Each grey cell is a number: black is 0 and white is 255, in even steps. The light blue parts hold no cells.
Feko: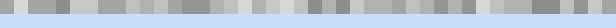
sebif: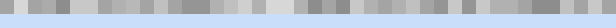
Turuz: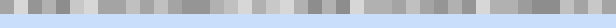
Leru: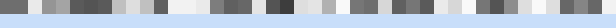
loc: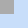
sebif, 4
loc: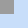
Turuz, 38
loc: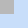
sebif, 10
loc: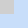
sebif, 18

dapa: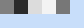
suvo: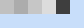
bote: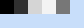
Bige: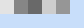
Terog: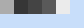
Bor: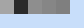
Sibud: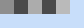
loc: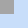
Bor, 1
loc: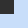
bote, 2
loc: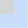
bote, 3

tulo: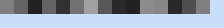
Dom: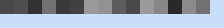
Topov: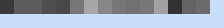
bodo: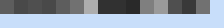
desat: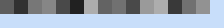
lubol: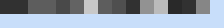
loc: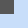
tulo, 8
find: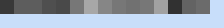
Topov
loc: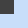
Dom, 6
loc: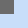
Topov, 15

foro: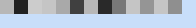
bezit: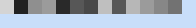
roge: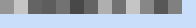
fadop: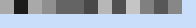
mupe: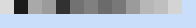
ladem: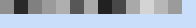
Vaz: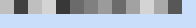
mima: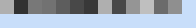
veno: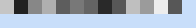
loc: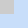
foro, 3
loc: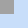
Vaz, 10
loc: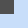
fadop, 9

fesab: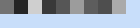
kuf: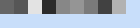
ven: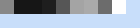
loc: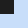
ven, 4
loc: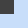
kuf, 8
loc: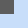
fesab, 7
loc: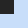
fesab, 2
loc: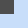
fesab, 8
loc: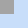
ven, 6

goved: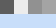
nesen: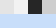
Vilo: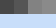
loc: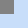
Vilo, 3
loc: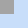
goved, 4
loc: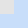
nesen, 1

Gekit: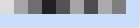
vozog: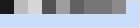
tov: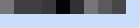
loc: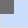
Gekit, 3
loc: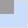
vozog, 5
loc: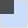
Gekit, 7
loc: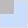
vozog, 2
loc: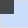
tov, 9

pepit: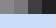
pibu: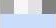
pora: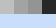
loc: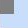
pibu, 4
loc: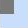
pepit, 2
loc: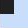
pepit, 4

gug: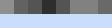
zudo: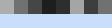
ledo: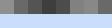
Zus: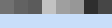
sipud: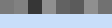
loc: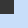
sipud, 3
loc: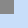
ledo, 7
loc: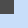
ledo, 5
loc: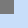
sipud, 1
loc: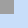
Zus, 5

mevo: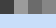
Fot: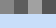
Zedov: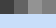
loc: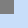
Zedov, 4
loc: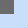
mevo, 3
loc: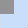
Zedov, 3
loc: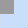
mevo, 2
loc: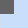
Zedov, 2
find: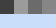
mevo
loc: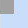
Fot, 3

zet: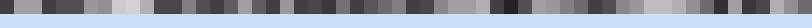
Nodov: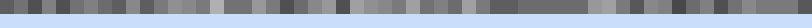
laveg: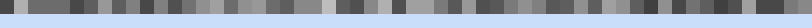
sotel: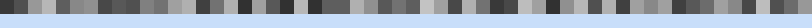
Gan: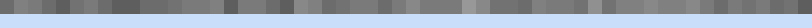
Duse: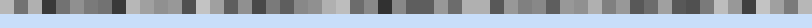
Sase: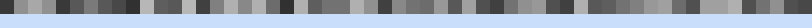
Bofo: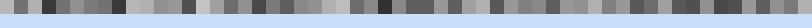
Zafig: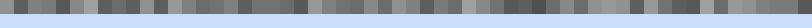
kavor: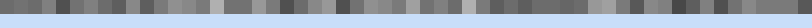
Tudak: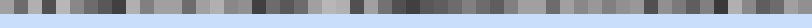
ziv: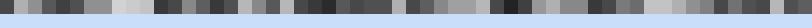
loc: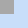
Sase, 3
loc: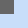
kavor, 41

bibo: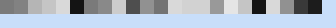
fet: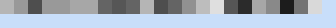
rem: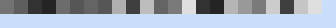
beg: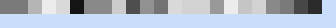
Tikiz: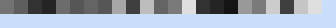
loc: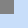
bibo, 2
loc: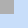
rem, 9
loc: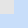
bibo, 17

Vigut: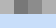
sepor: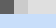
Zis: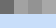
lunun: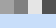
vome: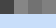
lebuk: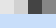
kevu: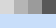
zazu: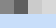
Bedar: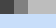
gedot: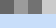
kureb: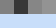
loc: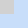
lebuk, 2
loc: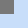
Vigut, 2
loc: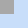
Zis, 4
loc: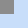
Vigut, 3
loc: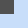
lunun, 4

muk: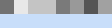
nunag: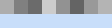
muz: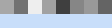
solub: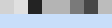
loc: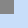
muz, 6
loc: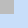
solub, 8
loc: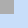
nunag, 1
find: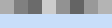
nunag
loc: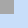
muz, 1
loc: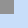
nunag, 5
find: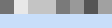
muk

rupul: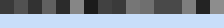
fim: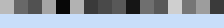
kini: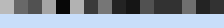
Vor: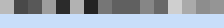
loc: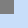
rupul, 14
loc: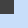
rupul, 8

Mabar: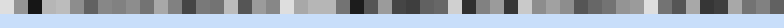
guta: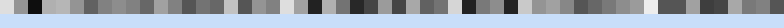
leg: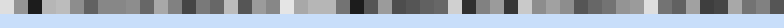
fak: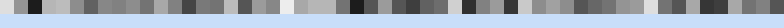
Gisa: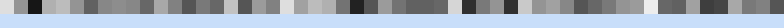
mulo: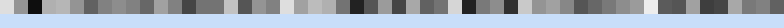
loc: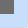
fak, 32
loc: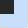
guta, 26
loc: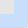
leg, 21
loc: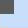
mulo, 48
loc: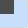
leg, 29

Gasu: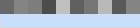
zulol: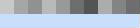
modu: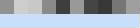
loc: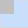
Gasu, 5
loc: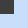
modu, 5
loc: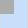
zulol, 8
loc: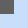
Gasu, 6
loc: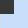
modu, 8
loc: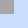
zulol, 2
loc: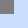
Gasu, 3

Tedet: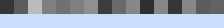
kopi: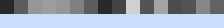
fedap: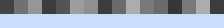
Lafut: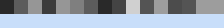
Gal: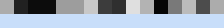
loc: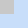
Gal, 7
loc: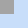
kopi, 12
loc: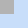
Gal, 11
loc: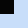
Gal, 12

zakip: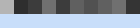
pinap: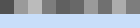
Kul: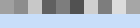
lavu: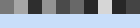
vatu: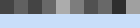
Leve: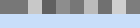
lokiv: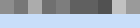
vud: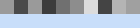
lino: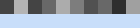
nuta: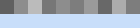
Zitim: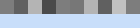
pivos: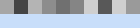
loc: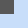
pivos, 8
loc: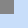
pivos, 6
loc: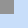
lavu, 4

